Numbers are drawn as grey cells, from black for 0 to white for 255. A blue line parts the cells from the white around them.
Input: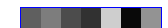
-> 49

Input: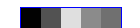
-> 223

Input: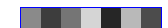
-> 213

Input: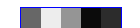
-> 149

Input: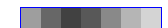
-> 88

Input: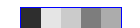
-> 203

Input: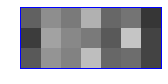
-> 122

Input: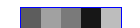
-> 122
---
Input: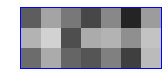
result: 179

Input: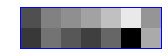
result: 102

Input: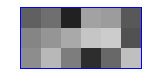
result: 197

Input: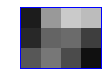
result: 100

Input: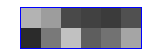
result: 94

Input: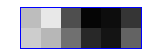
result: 40

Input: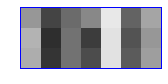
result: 226

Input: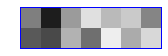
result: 238

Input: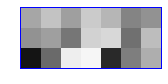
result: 216
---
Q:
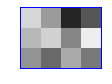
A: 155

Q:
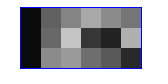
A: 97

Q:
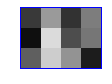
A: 154

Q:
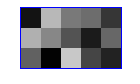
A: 184

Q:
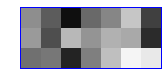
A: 92

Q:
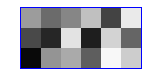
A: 107
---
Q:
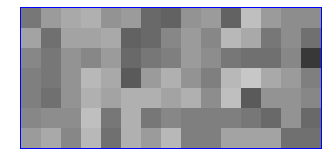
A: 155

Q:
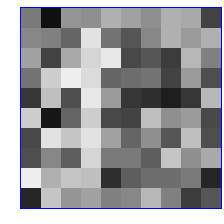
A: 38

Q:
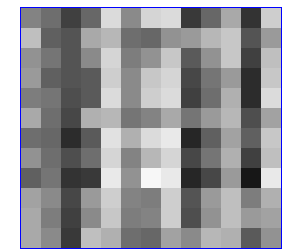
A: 169

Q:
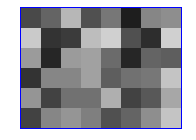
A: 66

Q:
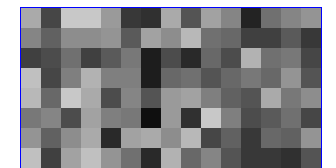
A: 192

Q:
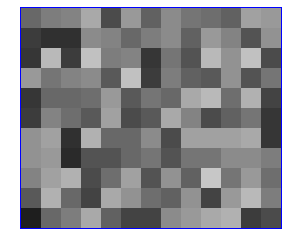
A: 30

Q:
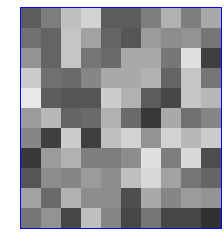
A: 118
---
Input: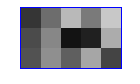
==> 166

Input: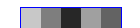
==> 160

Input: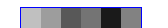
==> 26

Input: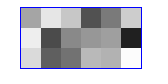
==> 178

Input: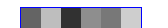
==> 120

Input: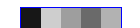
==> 106
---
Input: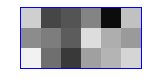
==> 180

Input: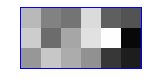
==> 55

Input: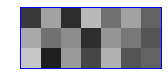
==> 84

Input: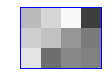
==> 136

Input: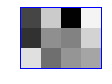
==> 149

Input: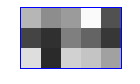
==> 196

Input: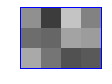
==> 81
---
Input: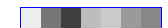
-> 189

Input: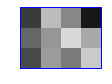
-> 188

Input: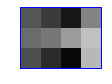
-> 155

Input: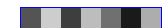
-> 173

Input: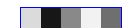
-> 137

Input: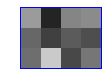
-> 139
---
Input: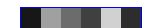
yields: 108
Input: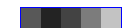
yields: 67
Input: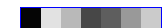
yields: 185
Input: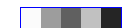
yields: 96
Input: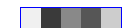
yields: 137
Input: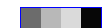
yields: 218
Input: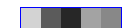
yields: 39
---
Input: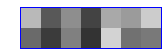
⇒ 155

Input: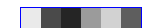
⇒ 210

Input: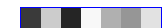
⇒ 150

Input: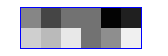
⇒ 3

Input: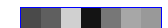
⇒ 167

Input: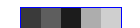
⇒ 173

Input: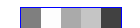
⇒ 197
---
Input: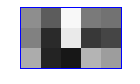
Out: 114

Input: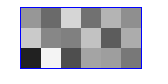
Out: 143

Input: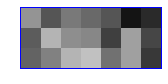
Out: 42

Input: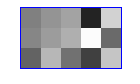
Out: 210

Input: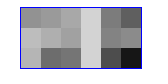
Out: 95

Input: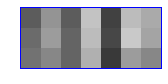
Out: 170
